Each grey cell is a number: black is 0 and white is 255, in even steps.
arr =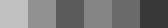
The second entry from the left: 145
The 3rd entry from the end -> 132

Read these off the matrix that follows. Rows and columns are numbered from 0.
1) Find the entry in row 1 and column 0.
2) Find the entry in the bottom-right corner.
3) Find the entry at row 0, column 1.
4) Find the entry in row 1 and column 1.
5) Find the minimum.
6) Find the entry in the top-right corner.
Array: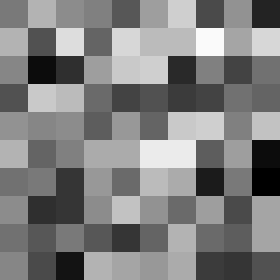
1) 179
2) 81
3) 179
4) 81
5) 0
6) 35

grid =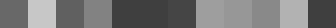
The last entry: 63
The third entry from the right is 137
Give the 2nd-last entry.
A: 178

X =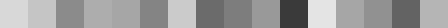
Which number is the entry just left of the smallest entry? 153
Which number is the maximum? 228
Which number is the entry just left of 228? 58

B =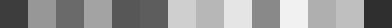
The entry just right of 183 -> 229
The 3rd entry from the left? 106
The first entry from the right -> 47
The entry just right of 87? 93

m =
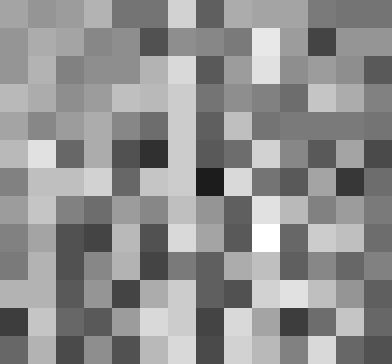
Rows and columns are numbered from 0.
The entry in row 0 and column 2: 156
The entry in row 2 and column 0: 149
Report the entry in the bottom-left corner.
103
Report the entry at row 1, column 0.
149
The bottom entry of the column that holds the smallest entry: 74
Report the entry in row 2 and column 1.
179
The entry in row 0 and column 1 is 149
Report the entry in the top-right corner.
116
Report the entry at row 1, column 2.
164
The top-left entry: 164
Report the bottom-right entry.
81
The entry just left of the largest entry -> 89
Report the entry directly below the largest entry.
191
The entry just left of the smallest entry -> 204
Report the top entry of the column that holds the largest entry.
164
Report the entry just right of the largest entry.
103
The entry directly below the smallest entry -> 149
